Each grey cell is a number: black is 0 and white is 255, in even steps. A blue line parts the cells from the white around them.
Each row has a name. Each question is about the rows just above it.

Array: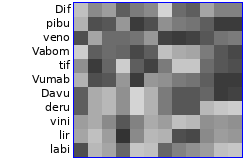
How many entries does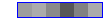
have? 6
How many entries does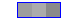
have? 3
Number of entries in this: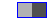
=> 2
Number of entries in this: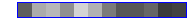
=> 12
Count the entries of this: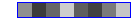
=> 8

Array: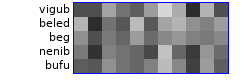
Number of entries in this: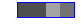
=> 4
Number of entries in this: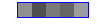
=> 5
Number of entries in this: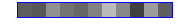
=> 11
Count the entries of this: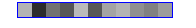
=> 11
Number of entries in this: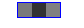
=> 3
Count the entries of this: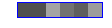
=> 6
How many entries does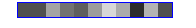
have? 11

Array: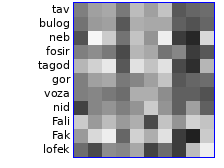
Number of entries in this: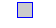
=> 1
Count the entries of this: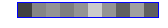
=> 10
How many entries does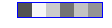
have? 6
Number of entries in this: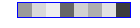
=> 8

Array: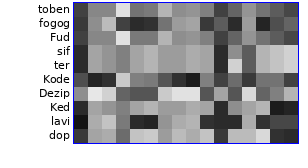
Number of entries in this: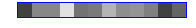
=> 12
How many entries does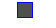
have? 1
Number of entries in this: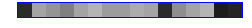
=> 16

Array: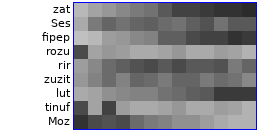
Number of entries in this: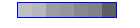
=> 7
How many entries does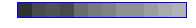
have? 12
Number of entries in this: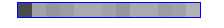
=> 13
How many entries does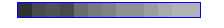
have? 13

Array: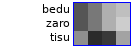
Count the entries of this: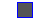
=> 1
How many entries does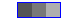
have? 3
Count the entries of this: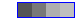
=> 4
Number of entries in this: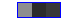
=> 3
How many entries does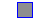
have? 1

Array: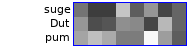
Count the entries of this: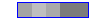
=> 5
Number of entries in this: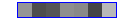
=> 7
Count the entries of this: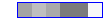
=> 6
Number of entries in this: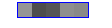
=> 5
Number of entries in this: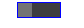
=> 3
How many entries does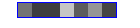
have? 7

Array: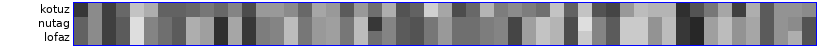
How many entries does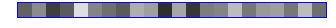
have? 22
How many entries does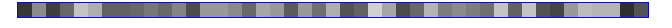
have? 45
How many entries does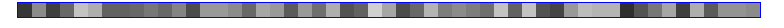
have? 53
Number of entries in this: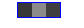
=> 3
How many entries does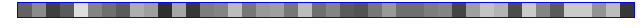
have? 44

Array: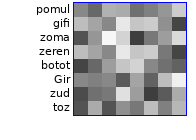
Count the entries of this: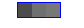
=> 3
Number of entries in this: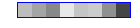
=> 8
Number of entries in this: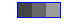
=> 3
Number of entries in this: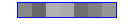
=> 7
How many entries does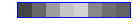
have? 8
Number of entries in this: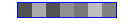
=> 7
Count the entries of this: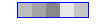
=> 5

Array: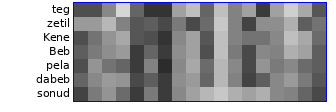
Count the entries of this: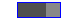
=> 3
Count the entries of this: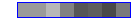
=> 8
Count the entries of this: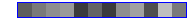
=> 12
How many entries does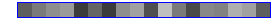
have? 18
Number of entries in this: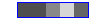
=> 5
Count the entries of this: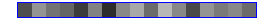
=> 17

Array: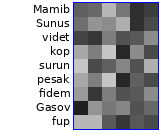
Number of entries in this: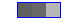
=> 3
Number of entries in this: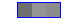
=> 3
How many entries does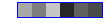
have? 6
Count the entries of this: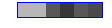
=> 6

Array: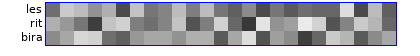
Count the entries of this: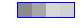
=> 4
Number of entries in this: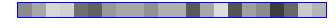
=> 22
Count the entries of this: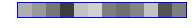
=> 12

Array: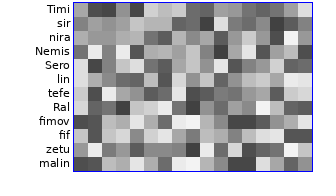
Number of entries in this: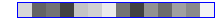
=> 14
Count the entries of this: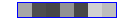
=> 7

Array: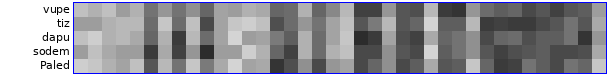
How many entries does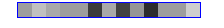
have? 13
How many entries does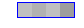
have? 4
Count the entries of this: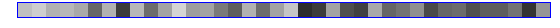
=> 38
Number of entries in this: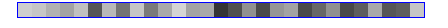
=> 29

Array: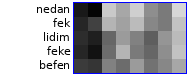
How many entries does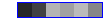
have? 6
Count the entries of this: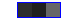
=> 3
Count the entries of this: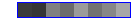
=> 8
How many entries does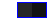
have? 2
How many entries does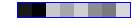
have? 8
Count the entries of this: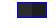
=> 2
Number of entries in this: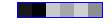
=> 6

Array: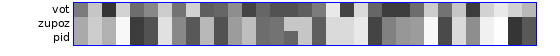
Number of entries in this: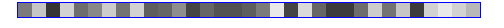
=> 33
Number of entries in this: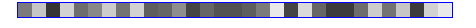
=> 31
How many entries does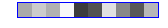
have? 10

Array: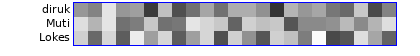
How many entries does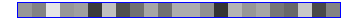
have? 23
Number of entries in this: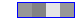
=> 4
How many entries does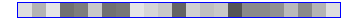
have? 23

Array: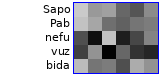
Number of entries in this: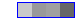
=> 4
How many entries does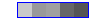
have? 5
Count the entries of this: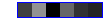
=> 6
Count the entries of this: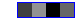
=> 4

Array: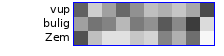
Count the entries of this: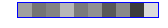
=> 10
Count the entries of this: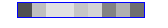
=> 9
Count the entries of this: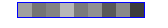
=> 9
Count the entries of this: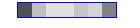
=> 7

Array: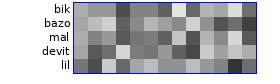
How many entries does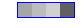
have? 4
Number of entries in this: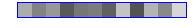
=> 12
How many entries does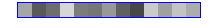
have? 13

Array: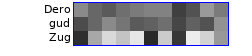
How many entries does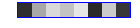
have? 8
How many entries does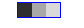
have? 3
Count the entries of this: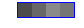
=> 4
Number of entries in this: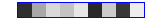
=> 9
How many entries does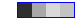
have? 4

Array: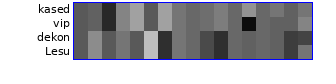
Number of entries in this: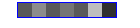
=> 7
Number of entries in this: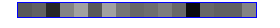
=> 17
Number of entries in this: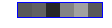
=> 6
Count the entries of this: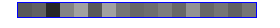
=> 17
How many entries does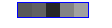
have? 5
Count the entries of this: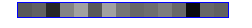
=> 15

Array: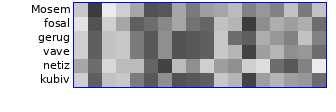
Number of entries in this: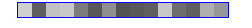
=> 15
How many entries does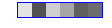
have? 6
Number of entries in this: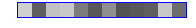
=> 12
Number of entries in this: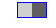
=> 2
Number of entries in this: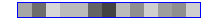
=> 13

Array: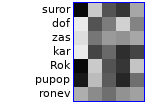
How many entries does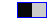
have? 2
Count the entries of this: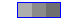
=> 3
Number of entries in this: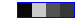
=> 4
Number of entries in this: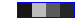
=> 4
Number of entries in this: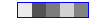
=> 5

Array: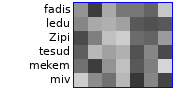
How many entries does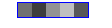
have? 5
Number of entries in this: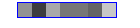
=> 7

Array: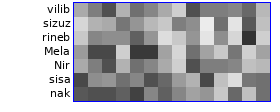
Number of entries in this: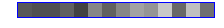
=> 14
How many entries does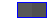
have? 2
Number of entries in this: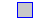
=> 1

